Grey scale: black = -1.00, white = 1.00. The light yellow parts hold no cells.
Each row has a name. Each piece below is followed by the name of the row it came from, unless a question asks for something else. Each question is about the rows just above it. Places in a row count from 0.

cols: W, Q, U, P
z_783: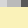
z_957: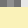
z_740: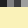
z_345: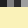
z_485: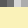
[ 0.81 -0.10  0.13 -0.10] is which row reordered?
z_957
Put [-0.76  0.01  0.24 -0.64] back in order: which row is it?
z_345
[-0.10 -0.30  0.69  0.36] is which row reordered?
z_485
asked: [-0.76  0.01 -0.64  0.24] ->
z_345

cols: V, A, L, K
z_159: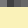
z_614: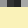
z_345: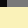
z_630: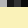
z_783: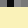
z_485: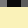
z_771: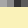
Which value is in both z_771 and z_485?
[-0.28]
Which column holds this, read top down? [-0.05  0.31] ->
V
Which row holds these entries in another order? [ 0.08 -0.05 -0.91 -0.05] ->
z_783

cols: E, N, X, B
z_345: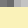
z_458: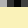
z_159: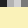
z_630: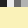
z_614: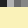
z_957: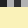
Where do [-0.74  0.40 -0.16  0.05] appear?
z_614
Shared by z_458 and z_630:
[0.40]
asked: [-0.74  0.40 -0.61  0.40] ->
z_957
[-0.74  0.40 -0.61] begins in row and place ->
z_957, 0
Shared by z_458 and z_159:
[0.40]
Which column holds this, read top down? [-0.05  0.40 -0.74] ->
E

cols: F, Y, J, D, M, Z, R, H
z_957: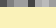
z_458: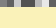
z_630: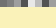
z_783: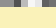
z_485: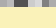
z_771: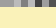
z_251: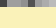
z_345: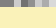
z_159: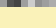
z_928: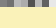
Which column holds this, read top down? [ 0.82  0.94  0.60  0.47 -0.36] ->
M
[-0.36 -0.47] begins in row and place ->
z_159, 1
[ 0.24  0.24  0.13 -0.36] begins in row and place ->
z_251, 1
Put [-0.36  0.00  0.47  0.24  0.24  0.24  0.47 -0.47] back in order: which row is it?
z_771
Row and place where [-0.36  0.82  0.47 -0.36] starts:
z_630, 3
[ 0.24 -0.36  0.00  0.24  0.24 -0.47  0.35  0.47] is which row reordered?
z_957
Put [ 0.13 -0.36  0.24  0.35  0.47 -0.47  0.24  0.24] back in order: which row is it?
z_251

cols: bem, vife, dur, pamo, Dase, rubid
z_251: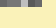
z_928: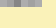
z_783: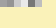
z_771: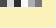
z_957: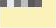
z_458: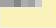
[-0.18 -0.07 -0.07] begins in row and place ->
z_251, 0
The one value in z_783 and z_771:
[-0.07]

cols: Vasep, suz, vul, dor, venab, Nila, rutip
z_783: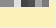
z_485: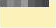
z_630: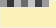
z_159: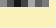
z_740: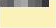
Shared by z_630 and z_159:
[-0.47]
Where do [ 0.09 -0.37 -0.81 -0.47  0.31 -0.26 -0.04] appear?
z_159
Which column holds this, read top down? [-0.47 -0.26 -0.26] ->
Nila
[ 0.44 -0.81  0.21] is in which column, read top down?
vul
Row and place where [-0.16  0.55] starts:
z_630, 3
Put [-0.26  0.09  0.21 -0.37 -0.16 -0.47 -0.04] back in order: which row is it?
z_485
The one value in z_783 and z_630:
[-0.47]

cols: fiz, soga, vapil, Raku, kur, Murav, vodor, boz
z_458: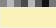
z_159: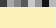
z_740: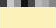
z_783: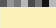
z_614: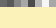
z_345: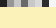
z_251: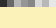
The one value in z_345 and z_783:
[0.18]
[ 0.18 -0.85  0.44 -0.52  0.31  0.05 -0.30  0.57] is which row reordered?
z_159
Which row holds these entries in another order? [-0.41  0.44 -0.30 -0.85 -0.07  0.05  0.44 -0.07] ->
z_458

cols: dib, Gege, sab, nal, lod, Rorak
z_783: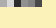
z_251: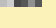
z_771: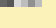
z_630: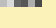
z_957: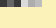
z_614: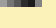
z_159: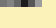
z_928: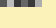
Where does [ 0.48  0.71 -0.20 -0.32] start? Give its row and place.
z_630, 0
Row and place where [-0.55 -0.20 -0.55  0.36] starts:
z_928, 2

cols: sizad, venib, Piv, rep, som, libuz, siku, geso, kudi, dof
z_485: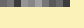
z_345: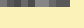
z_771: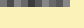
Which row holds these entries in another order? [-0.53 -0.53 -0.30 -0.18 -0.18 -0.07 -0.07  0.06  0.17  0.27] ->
z_485
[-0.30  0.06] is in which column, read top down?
dof
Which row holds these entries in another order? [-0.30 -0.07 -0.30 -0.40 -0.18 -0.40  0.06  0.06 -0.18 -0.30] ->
z_345
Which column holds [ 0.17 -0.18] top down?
rep
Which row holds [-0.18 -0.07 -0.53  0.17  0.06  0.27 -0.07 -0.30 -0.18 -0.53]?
z_485
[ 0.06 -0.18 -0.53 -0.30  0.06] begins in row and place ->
z_771, 2

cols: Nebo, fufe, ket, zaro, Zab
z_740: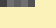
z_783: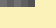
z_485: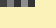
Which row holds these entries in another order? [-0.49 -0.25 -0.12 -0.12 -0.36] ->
z_740
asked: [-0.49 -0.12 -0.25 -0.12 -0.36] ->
z_740
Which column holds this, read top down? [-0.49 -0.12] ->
Nebo

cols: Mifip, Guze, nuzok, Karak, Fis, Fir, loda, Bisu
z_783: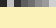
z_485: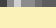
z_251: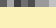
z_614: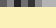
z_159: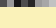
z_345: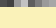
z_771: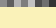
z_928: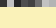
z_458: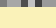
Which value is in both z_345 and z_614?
[-0.26]
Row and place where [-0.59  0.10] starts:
z_614, 4
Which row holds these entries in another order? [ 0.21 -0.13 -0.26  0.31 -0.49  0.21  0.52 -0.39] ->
z_251
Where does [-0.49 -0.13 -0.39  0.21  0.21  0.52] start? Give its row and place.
z_251, 2
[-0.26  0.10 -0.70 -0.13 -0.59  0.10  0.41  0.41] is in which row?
z_614
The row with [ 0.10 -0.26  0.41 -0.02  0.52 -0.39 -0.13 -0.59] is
z_771

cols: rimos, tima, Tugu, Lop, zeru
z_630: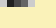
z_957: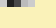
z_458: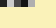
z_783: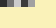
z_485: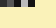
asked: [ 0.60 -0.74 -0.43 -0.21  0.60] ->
z_630
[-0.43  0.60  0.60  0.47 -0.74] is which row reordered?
z_957
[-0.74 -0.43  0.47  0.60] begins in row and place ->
z_957, 1

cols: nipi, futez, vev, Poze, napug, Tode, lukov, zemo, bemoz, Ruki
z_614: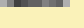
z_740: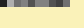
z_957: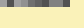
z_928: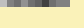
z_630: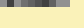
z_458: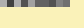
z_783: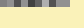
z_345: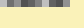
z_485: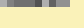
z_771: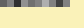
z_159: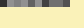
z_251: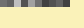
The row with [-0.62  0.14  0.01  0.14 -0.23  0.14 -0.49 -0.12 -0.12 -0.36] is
z_159
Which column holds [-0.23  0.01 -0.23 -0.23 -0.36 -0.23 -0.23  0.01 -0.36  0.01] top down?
Tode
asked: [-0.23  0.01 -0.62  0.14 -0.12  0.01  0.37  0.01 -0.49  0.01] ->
z_771
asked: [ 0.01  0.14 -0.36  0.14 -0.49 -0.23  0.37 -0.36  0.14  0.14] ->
z_783

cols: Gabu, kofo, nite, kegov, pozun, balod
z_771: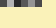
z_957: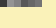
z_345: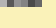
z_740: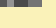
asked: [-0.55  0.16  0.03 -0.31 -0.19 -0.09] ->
z_957
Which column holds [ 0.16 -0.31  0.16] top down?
kofo
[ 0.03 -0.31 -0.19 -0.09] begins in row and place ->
z_957, 2
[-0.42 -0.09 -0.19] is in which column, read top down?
balod
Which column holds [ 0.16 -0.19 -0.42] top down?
pozun
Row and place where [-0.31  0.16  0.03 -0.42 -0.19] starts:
z_345, 1
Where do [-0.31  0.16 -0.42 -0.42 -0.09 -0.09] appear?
z_740

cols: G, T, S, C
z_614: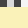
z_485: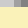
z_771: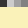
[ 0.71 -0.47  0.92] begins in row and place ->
z_614, 1
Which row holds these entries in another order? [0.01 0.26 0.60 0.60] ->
z_485
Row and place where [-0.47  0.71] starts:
z_614, 0
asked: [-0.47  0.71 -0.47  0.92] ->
z_614
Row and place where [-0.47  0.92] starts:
z_614, 2
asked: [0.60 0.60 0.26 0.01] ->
z_485

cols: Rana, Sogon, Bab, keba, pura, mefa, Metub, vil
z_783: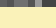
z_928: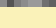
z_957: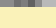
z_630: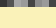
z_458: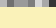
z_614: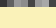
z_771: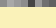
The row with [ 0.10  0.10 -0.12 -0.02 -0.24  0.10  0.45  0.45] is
z_957
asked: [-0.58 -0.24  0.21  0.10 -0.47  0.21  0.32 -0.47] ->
z_614
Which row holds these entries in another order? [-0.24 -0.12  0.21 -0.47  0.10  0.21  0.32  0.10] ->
z_771
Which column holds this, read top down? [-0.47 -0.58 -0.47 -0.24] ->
vil
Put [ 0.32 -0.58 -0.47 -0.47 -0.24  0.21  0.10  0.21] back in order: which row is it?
z_614
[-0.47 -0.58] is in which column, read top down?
vil
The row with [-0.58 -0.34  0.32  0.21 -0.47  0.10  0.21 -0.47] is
z_630

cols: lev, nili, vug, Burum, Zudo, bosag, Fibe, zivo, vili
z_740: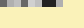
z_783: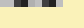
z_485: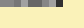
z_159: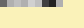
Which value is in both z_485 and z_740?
[-0.19]
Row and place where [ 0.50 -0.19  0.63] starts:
z_740, 2
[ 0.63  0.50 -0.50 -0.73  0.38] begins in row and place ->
z_159, 4
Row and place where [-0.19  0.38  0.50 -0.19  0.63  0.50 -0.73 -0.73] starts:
z_740, 0
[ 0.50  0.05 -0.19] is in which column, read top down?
lev

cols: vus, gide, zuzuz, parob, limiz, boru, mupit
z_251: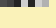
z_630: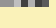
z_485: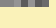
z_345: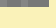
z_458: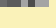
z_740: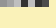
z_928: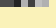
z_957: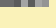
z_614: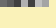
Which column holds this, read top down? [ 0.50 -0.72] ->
zuzuz
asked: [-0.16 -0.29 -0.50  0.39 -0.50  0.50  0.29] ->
z_614
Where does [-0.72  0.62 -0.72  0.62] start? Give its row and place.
z_251, 2
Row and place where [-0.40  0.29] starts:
z_458, 4

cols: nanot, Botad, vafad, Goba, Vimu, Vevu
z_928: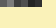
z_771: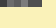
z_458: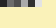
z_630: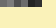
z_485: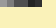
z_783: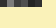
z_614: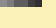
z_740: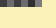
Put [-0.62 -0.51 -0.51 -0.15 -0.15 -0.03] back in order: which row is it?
z_740
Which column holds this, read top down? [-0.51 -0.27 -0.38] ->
vafad

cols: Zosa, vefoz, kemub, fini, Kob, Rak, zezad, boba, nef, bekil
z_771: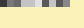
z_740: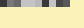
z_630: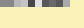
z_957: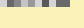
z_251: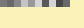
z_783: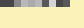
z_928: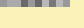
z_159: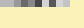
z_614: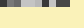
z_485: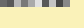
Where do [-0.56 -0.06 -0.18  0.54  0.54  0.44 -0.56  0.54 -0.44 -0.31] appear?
z_740
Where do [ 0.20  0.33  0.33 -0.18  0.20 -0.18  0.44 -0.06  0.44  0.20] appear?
z_928
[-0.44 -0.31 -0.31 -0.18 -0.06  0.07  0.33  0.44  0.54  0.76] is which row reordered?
z_485

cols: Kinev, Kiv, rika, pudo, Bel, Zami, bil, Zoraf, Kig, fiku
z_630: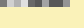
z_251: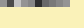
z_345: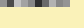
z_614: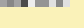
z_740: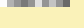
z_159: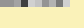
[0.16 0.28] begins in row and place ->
z_159, 1
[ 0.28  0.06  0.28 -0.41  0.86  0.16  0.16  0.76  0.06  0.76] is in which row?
z_614
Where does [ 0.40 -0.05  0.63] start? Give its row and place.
z_159, 7

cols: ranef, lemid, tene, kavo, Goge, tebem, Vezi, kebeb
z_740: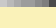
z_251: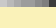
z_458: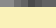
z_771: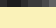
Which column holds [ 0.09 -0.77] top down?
lemid
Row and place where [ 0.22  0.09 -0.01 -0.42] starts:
z_740, 4

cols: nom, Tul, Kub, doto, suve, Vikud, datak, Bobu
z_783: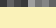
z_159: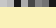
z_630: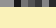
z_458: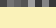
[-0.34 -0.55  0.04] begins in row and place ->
z_630, 4
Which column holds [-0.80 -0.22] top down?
Kub
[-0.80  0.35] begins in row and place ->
z_159, 2
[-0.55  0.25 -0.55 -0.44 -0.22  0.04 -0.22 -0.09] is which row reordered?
z_783

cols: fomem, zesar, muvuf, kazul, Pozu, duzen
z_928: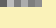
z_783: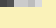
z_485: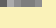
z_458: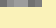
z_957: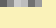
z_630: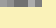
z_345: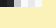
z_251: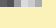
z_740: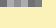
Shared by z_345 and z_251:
[0.59]
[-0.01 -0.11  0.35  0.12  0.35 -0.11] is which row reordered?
z_740
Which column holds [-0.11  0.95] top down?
kazul
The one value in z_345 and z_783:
[0.59]

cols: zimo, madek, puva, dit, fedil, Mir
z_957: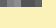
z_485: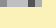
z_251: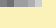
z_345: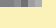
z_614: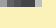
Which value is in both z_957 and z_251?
[0.01]
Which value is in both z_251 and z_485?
[0.37]
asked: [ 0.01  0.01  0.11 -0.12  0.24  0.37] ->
z_345
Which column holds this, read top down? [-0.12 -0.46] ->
dit

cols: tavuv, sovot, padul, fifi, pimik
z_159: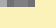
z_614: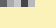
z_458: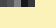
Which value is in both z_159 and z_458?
[0.00]
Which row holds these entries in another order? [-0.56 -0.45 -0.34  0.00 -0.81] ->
z_458

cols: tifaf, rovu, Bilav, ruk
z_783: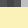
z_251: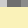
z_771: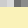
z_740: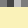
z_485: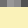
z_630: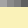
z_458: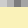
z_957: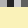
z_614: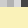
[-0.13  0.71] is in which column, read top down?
rovu
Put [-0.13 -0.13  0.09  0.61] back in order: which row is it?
z_251
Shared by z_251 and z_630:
[0.09]
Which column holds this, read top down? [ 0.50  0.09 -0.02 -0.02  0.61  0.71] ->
Bilav

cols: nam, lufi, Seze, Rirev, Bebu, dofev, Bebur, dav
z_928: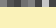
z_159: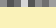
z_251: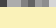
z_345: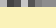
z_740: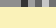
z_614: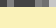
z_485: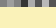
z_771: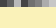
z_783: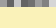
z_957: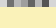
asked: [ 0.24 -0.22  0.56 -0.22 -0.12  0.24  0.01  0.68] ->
z_783
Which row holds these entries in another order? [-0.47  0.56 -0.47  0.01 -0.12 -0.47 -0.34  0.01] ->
z_928
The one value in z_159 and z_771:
[-0.12]
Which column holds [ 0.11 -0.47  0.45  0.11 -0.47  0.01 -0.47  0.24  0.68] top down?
nam
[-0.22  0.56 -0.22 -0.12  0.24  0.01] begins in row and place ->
z_783, 1

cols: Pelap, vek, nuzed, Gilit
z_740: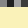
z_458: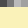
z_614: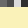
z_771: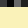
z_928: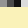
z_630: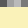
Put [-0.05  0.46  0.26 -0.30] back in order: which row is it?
z_630
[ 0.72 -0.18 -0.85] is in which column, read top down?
nuzed
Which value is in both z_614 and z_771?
[-0.18]
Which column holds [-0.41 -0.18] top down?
Pelap

